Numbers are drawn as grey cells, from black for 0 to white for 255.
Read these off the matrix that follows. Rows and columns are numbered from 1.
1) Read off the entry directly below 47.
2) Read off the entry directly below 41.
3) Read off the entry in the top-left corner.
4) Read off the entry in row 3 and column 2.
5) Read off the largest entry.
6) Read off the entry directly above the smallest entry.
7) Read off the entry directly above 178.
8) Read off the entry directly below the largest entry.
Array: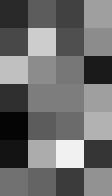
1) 5
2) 72
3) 41
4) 140
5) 241
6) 47
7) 159
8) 59

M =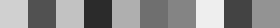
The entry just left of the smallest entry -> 194
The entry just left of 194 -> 81

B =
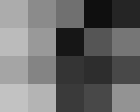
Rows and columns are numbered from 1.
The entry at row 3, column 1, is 165
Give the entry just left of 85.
22
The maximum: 194
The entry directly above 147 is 72
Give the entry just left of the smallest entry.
112
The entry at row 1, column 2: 139

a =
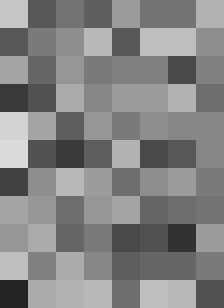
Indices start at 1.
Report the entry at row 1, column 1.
198
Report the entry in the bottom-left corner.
36
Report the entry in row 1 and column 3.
115
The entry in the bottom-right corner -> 81
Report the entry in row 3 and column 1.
164
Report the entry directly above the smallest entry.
190
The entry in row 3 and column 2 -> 101
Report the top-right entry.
178
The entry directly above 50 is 109
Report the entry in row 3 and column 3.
150
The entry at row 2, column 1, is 87
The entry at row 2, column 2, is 122
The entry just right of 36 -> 171
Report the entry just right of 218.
81
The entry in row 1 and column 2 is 87
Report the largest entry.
218

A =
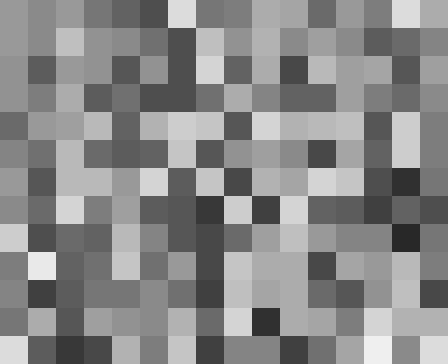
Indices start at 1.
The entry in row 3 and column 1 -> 146
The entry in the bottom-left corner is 220
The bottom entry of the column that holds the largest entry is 239
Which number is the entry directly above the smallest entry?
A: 98
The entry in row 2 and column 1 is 153
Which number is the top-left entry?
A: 153
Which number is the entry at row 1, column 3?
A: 153
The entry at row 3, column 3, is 153
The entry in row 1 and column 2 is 138
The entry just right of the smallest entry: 118
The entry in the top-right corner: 172
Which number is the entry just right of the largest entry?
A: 138
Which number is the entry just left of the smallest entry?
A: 132
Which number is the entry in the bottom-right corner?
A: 220
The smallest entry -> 40
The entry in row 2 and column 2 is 138

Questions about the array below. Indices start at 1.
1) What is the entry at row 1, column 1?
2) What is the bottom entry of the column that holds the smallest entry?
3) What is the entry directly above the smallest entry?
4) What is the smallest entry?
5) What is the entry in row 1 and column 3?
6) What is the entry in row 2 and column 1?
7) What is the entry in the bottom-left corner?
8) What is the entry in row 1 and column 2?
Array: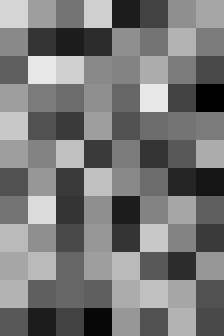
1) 213
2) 73
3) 73
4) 0
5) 116
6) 137
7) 88
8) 158
